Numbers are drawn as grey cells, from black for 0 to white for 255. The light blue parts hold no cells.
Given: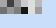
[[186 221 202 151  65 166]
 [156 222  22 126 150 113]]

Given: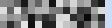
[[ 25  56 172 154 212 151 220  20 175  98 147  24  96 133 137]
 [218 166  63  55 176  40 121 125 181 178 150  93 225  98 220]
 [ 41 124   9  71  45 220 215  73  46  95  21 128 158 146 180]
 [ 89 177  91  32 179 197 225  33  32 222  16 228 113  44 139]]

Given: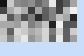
[[164  92  61 232 132 104 142 130 138 201  19]
 [240 184  66 130  96 164  60 173 201 170  72]
 [ 38 168 191 129  93  43 125  79 149  89 208]
 [ 87  85 241  35 195 153 127 202 158 169 169]
 [205  96 209 121 214 185 170 202 216  97 190]
 [157  96 232 102 213 175 149 230 204 136 200]]

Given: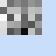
[[136 148 120 138 113 229]
 [183 191 138 189 190 103]
 [111 198  97 223  85 248]
 [156  86 104 162 170 222]
 [115 192  12 114  83 217]]

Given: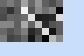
[[106  77  95 149 104 163  99 123 106]
 [  9 134 112 139  86 242  90  50  81]
 [221  40  34  28 226 108  97 102  74]
 [ 93  83  41 191  99 169  95 134 135]
 [ 92  20 223  62  40 126  98  82 105]
 [137 185   3  83  21 102  77  67 123]]

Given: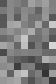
[[128 159 144 161 114 128 135  86]
 [131 147  98 130 137 113 136 122]
 [ 88 152 115 114 141  93 138  87]
 [200 104 163 116 130 169 163  88]
 [106 137 117 171 149 132 147 134]
 [ 87 130 112 112 198 151 117 105]
 [214  84 120  83 191 103 150 166]
 [104 107 126 126 130 125 135  75]
 [159 176  94  73  86  96 112 150]
 [ 86  66  70 126 122  62 146 139]
 [157  52 126 105 194 177  98 167]
 [ 56 125 114  82 113 167 159 151]]

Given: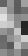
[[160  93 148 100]
 [108  92 141 194]
 [143 136 173 223]
 [ 36 140 198 206]
 [ 40 197 129 149]
 [207 167 145 105]
 [145 190  90 109]
 [ 99 145 121 141]]

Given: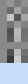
[[143 125 150 136]
 [125 163 105 138]
 [164  87 196 136]
 [130 152 117 138]
 [113 185  79 139]
 [117 178  87 138]
 [138 136 137 136]
 [113 185  79 139]
 [104 202  58 139]]

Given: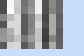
[[105 137  82 238 142 114 205 246  76]
 [105 132  80 239 152 120 198 254  77]
 [ 94 171  70 196 130  90 217 189 134]
 [101 169  79 213 129  91 217 217  86]
 [ 90 170  65 195 135  92 214 175 147]
 [ 96 132  61 195 155 122 195 165 151]
 [100 170  77 207 129  90 217 213  91]]
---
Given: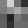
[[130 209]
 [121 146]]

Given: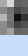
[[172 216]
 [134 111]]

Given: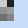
[[203  34]
 [146 155]]

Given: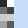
[[ 41 255]
 [112  66]]

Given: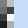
[[127 190]
 [108  65]]

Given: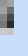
[[149 162]
 [163 110]]

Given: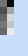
[[114  13]
 [ 79 167]]

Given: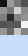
[[ 20 156]
 [148 119]]
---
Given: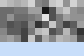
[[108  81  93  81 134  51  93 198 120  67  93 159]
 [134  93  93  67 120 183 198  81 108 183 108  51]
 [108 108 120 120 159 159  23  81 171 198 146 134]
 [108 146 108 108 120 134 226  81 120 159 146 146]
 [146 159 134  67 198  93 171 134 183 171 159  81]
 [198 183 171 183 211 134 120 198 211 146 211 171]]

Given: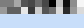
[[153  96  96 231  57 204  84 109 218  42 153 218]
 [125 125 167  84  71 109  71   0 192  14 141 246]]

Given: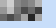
[[106  76 106 164  37 164]
 [150 192 121  76 106  63]
 [178 207 136 121 136 178]]

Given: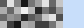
[[185  63  23 173 161  63  63 117 198]
 [173 104 185 240 185  39 117  79 148]
 [104 148 133  39  91 117 198 226  79]
 [ 91 226 133  23 117 161 226 104 198]]

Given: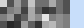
[[ 81  39  51 154  95  51 169 184 142 127]
 [212  81 154  95 196 111 111 169 111  81]
 [ 66 127 142  66 169  95  51  66 111  81]
 [127 154  66  95 169 142 227 127 142 127]]

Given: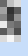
[[162  50  90]
 [133  63 147]
 [234 121 105]
 [ 90 147  77]
 [105 191 219]
 [219 246 204]]
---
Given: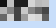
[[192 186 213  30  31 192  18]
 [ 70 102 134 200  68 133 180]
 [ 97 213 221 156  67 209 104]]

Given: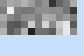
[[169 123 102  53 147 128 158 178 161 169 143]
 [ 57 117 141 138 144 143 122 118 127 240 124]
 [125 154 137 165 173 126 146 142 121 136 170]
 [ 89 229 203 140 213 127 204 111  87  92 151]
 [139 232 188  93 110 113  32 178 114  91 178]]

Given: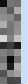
[[112 117  14]
 [171  94 131]
 [101 137 143]
 [141 119 175]
 [147 118 108]
 [193 130 215]
 [ 27  60  45]
 [150 112 128]
 [112  10 113]
 [177  29 143]
 [161 141  83]
 [ 73  68 114]]

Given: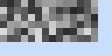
[[171  89  71 135 132 145 161 157 138  55 179  84  48  69]
 [147  92  50  40  91  65 120 194  62  55  92 108  75 199]
 [ 45 117 156 108 158 117 132 171  64 206  91 187  62 126]
 [ 78 124  63 114 169 165 203 128 122 132 180 154 160  69]
 [135 215 165  53  45  73 207  70 214 182  52 102 161 217]
 [142  85  90 115 162  79  48  82 218  82 178  87  82 147]]

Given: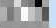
[[163   2 119 135 217 142 147]
 [ 84 166 196 251 158 125 177]
 [ 90 166 195 247 156 123 174]
 [157 148 153 150 153 149 150]]

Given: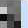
[[120 108 125]
 [111 120 206]
 [100  58  13]
 [ 28  73 148]]
